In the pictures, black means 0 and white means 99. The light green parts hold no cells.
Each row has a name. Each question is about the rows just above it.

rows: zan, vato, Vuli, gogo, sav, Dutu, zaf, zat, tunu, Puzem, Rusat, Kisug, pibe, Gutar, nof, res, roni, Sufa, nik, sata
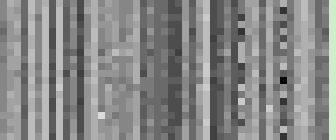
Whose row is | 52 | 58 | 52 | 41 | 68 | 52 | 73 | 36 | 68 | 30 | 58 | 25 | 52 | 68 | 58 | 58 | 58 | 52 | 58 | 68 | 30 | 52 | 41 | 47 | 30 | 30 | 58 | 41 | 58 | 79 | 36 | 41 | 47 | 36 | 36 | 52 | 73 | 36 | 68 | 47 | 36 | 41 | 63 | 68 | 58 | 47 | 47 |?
Rusat
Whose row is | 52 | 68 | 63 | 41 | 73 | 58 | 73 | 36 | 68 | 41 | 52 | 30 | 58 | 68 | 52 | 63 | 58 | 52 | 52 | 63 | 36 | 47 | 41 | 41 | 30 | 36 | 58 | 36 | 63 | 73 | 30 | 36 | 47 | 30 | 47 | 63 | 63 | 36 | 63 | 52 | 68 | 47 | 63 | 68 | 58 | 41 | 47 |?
Gutar

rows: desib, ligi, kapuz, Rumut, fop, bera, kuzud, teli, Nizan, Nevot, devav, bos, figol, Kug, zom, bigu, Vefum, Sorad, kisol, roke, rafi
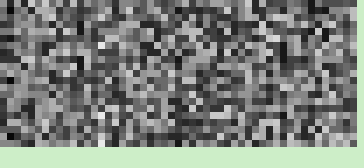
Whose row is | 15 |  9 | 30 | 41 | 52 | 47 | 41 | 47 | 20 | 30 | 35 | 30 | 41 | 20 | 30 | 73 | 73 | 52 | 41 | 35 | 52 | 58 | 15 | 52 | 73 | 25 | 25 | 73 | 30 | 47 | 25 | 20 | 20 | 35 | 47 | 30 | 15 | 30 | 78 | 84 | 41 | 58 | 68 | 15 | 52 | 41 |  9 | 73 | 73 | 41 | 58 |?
bera
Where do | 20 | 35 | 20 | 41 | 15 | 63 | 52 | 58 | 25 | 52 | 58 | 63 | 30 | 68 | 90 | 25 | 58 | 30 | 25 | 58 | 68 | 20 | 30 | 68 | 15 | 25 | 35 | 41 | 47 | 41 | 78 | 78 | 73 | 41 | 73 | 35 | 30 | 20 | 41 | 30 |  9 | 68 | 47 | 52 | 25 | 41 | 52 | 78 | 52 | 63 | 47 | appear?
Vefum

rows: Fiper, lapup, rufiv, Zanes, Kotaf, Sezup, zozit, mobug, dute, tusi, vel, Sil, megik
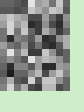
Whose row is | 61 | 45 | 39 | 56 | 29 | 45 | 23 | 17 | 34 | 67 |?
zozit
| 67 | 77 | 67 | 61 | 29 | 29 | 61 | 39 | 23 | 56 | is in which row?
rufiv
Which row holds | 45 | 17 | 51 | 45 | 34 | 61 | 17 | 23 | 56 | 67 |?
Sezup

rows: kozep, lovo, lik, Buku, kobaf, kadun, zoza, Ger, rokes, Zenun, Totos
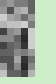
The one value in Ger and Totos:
| 38 |
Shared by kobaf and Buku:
| 80 |
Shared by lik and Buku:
| 80 |
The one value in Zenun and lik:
| 59 |
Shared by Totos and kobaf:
| 26 |

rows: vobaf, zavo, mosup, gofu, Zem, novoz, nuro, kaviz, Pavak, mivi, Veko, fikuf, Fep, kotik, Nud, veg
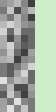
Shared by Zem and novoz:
| 41 |
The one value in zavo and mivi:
| 47 |
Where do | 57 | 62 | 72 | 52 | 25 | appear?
vobaf
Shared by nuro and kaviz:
| 41 |

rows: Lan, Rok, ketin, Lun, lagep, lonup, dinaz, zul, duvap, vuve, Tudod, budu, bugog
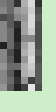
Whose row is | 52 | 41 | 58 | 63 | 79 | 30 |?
Rok
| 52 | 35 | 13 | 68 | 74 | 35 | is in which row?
Tudod
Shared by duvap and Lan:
| 84 |
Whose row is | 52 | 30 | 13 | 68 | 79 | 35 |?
zul
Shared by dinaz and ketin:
| 30 |
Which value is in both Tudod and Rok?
| 52 |

